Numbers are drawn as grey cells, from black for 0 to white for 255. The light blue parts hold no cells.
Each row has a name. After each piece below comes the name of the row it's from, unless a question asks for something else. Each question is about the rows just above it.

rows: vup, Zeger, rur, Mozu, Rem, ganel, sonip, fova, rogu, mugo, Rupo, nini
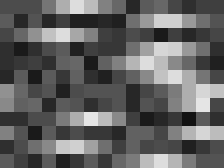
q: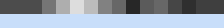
vup
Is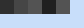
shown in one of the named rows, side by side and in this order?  no
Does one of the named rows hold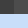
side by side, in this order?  no
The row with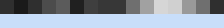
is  Mozu
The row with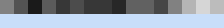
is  mugo

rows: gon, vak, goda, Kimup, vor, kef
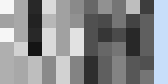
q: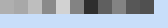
vor
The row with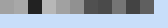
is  vak

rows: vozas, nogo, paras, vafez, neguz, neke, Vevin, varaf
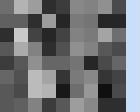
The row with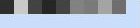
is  paras
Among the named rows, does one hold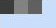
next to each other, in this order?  no
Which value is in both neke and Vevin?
[187]
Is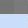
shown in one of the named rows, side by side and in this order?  no
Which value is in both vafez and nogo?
[46]
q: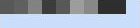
varaf

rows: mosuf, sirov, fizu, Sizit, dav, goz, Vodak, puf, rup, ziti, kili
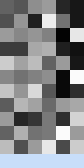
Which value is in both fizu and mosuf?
[155]
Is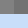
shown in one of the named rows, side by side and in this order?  no
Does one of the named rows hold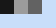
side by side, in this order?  no
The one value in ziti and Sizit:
[176]

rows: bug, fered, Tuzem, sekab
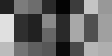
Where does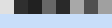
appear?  Tuzem
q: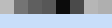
sekab

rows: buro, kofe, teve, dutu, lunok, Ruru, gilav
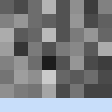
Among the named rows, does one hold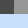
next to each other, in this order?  no
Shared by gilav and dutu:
[123]

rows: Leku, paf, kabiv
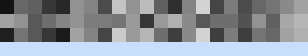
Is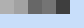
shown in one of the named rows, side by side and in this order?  no
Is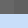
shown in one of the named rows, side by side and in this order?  yes
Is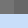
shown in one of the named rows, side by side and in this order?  yes
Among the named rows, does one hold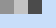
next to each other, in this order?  no
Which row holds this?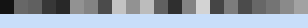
Leku

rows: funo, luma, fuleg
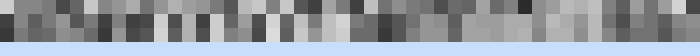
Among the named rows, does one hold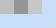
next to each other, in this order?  no
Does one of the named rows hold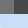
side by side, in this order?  no

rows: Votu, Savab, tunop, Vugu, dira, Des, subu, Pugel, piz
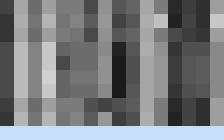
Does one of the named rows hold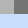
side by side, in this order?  yes
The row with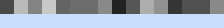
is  Vugu
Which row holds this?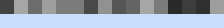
Votu
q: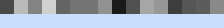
Des
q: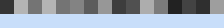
piz
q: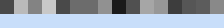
dira
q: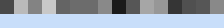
subu

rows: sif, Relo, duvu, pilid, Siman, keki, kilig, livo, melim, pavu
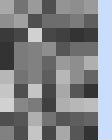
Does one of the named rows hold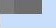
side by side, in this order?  no
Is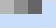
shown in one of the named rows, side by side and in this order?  yes

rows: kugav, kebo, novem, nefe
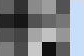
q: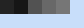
kebo
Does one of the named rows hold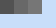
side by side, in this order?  yes
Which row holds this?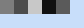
nefe
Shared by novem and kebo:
[82]
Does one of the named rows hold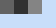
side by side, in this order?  no

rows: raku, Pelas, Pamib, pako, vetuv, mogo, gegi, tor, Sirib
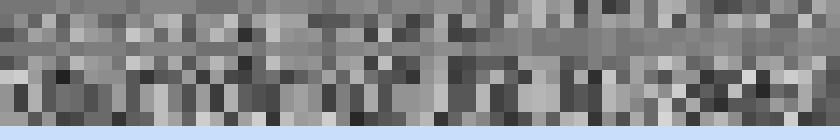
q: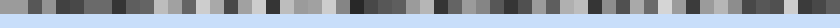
Sirib
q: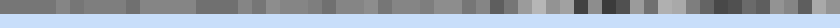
raku

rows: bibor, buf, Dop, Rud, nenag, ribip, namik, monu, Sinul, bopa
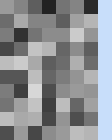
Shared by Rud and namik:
[140]
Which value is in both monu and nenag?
[189]
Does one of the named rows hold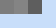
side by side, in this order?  no
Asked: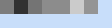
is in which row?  Dop
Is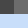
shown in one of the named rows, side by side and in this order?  yes

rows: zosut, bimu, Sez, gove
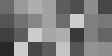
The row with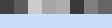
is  Sez
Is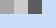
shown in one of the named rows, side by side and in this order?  no
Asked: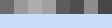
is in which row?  zosut
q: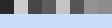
gove

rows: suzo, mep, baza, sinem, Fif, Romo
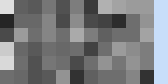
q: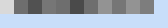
Fif
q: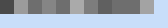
baza
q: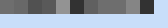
Romo

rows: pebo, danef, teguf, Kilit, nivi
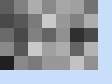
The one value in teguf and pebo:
[129]
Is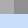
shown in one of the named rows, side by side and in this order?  no
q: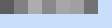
pebo
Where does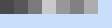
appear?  danef

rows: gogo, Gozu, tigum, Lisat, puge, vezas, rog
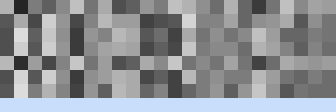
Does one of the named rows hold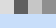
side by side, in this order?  yes
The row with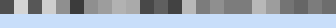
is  vezas
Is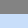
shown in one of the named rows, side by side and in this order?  yes
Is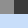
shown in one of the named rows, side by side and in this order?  yes
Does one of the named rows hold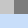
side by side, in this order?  yes
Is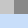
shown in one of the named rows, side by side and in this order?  no

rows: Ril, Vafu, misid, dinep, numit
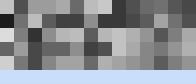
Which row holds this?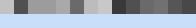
Ril
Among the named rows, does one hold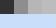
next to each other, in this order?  yes

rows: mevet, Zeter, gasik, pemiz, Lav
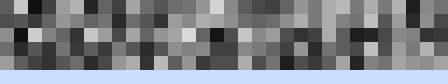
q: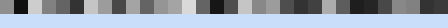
gasik
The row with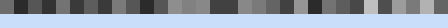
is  pemiz

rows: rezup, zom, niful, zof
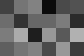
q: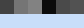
rezup
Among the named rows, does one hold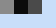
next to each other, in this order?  no
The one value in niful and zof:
[152]
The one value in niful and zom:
[124]
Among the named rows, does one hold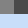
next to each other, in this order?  yes

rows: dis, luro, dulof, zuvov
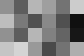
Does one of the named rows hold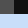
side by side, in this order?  yes
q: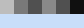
luro
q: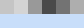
zuvov
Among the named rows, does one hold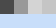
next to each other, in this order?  no
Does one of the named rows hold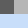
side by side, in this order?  yes
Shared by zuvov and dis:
[115]

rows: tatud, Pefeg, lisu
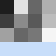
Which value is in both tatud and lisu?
[103]
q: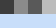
Pefeg

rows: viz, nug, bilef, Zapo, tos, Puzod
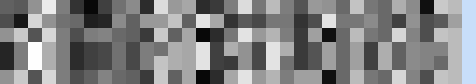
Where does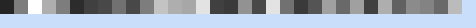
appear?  tos
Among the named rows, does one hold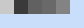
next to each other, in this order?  no
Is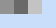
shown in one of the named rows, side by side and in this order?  yes
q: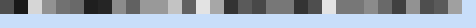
nug

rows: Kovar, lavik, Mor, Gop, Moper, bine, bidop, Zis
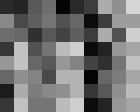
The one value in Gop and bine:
[165]
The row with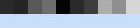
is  Kovar
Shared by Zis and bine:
[165]
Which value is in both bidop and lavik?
[137]
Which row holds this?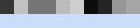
Zis
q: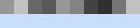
Moper

